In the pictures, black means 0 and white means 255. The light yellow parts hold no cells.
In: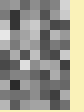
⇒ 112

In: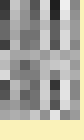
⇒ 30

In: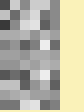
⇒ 204

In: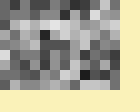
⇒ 113

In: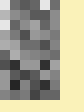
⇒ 101

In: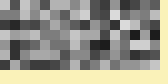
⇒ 70
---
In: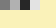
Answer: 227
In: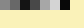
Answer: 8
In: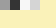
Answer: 213
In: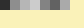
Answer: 170
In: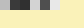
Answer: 232
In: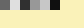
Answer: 16
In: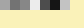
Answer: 195
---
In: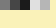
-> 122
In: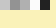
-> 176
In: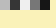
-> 119
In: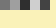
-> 117
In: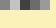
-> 132
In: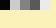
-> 130
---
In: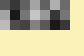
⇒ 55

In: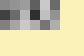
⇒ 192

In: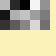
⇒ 157

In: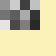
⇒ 171

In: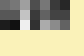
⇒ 67

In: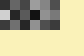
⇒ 145

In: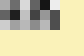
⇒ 151

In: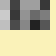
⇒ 106

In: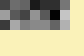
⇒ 3
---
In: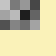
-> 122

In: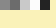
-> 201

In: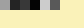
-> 4

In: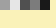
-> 80

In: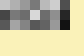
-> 186

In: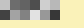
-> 78
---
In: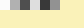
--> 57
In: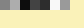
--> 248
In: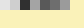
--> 110
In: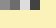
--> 221
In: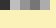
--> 118
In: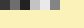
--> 233
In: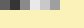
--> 200
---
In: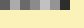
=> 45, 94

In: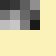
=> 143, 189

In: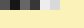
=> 217, 82

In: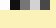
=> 72, 253

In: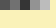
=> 188, 83

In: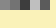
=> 91, 135

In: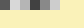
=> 205, 88
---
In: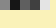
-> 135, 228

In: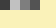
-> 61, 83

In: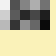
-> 242, 10

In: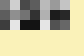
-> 124, 103

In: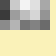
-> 76, 107

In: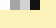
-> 254, 18
